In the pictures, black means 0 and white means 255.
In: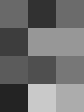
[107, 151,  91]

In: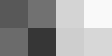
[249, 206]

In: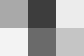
[236, 106]

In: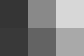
[215,  99]

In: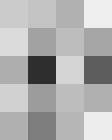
[239, 189,  46, 209]

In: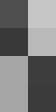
[198,  57]

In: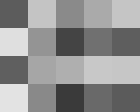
[197, 112, 175, 137]
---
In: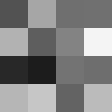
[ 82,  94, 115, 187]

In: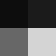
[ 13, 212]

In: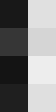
[ 24, 213]

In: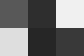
[88, 38]

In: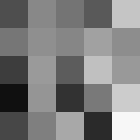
[ 78, 143,  92, 121, 247]

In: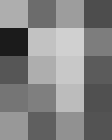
[174, 194, 200,  80]

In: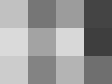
[193, 163, 180]

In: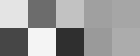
[228, 244]

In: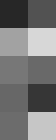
[ 39, 215]
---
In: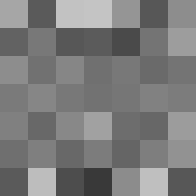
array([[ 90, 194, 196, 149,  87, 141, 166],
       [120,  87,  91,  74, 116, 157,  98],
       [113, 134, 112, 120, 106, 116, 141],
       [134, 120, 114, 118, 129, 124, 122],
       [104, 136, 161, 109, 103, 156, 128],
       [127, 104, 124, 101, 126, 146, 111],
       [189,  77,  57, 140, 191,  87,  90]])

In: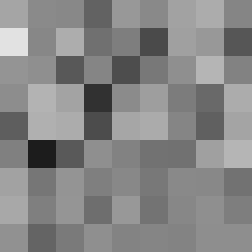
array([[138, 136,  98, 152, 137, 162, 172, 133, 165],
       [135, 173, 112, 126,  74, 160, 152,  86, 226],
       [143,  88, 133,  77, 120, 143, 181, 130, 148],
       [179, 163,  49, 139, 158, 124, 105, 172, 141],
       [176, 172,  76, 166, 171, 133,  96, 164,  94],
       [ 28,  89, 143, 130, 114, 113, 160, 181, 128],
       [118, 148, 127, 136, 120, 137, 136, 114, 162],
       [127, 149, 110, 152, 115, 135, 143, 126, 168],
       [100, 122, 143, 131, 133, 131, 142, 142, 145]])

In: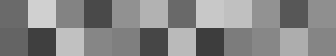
array([[208, 131,  73, 145, 178, 105, 200, 192, 146,  87, 143, 106],
       [ 63, 193, 134, 127,  70, 186,  61, 124, 135, 173, 133, 100]])

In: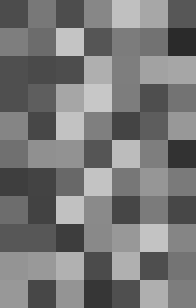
array([[120,  77, 135, 192, 167,  87,  76],
       [108, 196,  85, 124, 114,  42, 126],
       [ 74,  77, 175, 126, 162, 166,  79],
       [ 94, 166, 199, 125,  78, 115,  79],
       [ 71, 194, 127,  68,  93, 152, 133],
       [144, 146,  85, 188, 126,  50, 112],
       [ 67, 104, 195, 119, 150, 122,  62],
       [ 66, 193, 138,  70, 123,  71, 109],
       [ 87,  61, 137, 152, 195, 133,  87],
       [153, 177,  75, 176,  78, 116, 148],
       [ 71, 148,  54,  79, 175, 125, 152]])

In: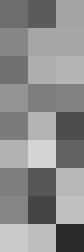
array([[ 91, 163, 110],
       [166, 166, 134],
       [174, 180, 113],
       [126, 129, 148],
       [179,  77, 123],
       [212,  99, 178],
       [ 87, 183, 126],
       [ 69, 192, 134],
       [190,  42, 201]])

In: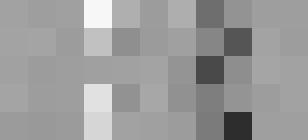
array([[158, 160, 247, 175, 156, 174, 110, 147, 158, 158, 162],
       [164, 156, 193, 143, 155, 160, 134,  85, 163, 157, 163],
       [156, 158, 160, 161, 163, 148,  73, 142, 165, 162, 161],
       [157, 158, 225, 146, 167, 145, 126, 148, 157, 162, 164],
       [153, 155, 214, 162, 160, 156, 123,  45, 159, 159, 155]])

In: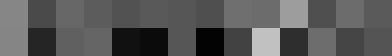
array([[ 74, 103,  92,  82,  89,  86,  79, 111, 108, 157,  79, 108,  90,
        134],
       [ 37,  96, 101,  17,  11,  86,   3,  66, 193,  46, 109,  69,  84,
        133]])

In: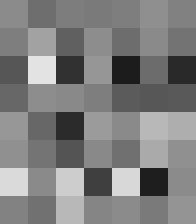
array([[110, 125, 122, 126, 143, 129, 139],
       [162,  96, 141, 109, 138, 115, 126],
       [227,  49, 150,  28, 108,  41,  86],
       [141, 137, 126,  91,  87,  89, 103],
       [103,  43, 155, 138, 184, 174, 151],
       [116,  84, 137, 112, 170, 144, 144],
       [138, 205,  63, 216,  30, 139, 218],
       [113, 184, 133, 139, 122, 148, 130]])
